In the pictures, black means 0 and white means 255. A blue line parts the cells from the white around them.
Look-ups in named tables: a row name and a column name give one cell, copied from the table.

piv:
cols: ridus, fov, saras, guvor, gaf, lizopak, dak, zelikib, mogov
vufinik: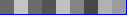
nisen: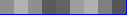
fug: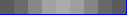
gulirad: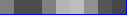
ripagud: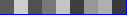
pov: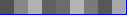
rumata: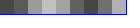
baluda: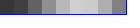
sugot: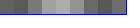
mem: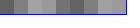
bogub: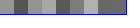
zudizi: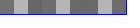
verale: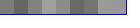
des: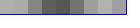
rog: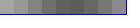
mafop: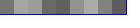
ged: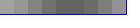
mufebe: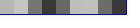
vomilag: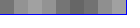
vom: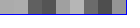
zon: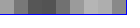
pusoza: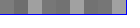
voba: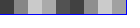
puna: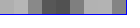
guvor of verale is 160
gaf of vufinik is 192
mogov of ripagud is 56
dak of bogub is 177
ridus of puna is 175
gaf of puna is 81
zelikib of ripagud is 175
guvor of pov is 97
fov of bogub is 84
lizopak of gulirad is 189
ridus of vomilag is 117
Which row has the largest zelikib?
voba

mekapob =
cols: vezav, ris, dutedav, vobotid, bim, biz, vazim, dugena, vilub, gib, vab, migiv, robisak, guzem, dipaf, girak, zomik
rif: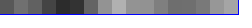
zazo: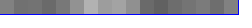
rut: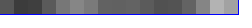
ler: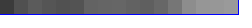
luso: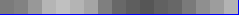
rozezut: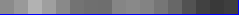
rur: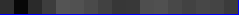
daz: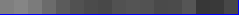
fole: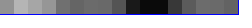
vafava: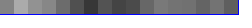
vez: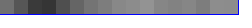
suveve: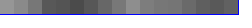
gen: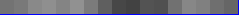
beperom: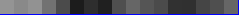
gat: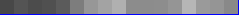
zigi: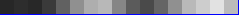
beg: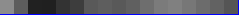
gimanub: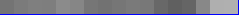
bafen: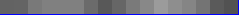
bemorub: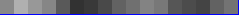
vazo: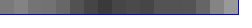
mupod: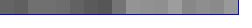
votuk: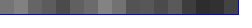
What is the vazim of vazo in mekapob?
69
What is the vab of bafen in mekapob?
136
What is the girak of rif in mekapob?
151
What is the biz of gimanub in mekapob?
134
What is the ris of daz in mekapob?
133
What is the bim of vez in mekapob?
79
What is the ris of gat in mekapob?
84
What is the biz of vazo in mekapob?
82
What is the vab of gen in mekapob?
83
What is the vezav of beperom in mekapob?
148
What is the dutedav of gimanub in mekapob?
127
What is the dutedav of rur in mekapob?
42
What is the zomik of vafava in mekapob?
95
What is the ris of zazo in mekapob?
113
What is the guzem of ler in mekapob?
141
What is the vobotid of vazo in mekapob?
114
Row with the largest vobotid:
luso

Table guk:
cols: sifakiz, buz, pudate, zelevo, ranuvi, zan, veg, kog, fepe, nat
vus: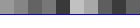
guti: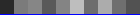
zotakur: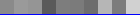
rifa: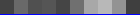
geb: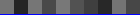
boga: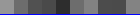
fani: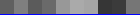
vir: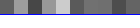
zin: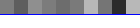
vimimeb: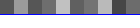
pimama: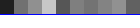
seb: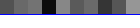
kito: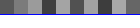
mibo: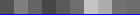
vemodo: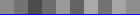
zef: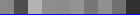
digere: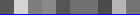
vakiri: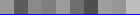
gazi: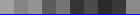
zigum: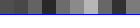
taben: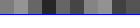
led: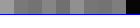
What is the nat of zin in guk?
184
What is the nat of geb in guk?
71
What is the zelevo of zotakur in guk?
90
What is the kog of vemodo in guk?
115
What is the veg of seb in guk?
106
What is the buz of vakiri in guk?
92
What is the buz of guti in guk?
123
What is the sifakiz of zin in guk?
125
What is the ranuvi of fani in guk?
152
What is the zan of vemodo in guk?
100
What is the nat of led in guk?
6
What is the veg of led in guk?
118

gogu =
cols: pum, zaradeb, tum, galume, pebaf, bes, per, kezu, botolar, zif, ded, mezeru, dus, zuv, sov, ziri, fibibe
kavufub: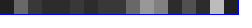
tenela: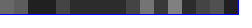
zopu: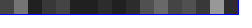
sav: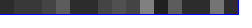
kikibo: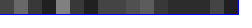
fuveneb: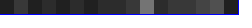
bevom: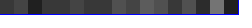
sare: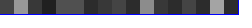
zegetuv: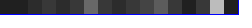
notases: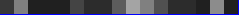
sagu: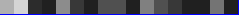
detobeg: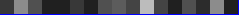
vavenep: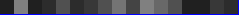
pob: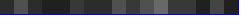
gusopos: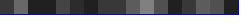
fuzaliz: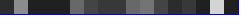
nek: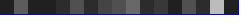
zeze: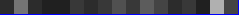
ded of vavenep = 128
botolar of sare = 68
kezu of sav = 68
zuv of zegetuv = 32
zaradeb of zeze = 116
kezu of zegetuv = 56
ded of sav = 128
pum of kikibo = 68

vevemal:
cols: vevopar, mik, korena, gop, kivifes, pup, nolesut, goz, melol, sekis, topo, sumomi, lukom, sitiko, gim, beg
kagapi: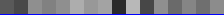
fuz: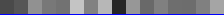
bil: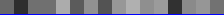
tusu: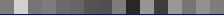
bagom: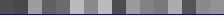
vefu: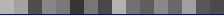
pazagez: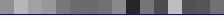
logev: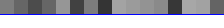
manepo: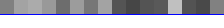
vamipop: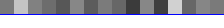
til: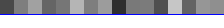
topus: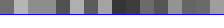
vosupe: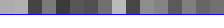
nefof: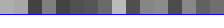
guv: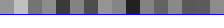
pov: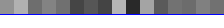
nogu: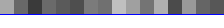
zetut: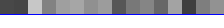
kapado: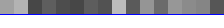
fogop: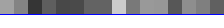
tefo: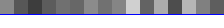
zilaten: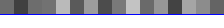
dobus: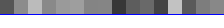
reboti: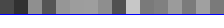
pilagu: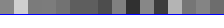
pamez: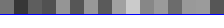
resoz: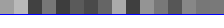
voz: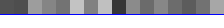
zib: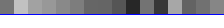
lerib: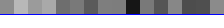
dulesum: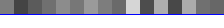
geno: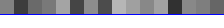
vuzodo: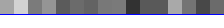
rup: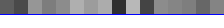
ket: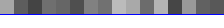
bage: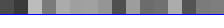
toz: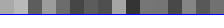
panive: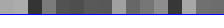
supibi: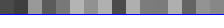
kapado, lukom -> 151
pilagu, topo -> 135
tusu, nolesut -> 83
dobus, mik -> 140
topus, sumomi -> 85
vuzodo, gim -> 72
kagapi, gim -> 111
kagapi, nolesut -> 152
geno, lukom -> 49
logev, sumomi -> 138
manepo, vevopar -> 128
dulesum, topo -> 77
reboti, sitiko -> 123
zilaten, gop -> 114
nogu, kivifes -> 90
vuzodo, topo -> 89
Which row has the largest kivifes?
zilaten

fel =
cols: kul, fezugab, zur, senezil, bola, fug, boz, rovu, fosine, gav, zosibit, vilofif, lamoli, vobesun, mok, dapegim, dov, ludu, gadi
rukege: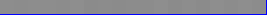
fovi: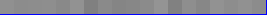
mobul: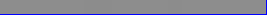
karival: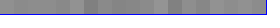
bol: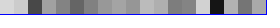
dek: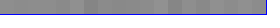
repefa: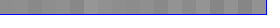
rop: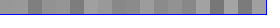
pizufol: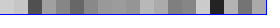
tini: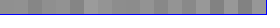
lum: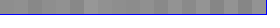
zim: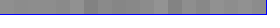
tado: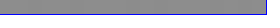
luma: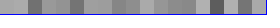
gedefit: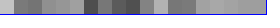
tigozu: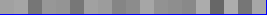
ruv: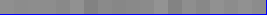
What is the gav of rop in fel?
139
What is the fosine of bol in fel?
164
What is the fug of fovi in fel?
146
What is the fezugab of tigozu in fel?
165
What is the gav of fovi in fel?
135
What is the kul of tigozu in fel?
161
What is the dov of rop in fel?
164
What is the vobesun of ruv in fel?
142
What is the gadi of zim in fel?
140
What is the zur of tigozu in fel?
118
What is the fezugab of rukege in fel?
140
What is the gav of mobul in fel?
141
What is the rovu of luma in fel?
157
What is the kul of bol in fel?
216
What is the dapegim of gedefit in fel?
168
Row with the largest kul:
bol

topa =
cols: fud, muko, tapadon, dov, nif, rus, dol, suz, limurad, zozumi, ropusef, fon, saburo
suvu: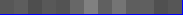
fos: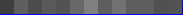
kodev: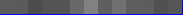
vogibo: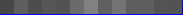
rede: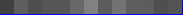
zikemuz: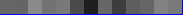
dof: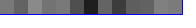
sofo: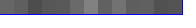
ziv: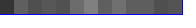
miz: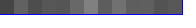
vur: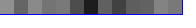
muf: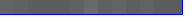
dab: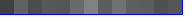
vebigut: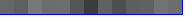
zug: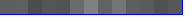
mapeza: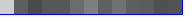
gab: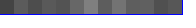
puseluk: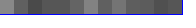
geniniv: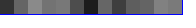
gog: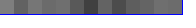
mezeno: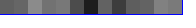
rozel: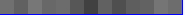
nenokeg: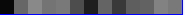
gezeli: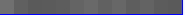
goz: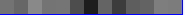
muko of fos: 95
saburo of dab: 86
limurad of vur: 65
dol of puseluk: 130
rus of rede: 104
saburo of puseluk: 86
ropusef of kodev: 93
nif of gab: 83
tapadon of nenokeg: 137
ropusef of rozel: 98
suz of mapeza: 96
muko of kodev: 91
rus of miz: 104
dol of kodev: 129
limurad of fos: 114
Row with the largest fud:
mapeza

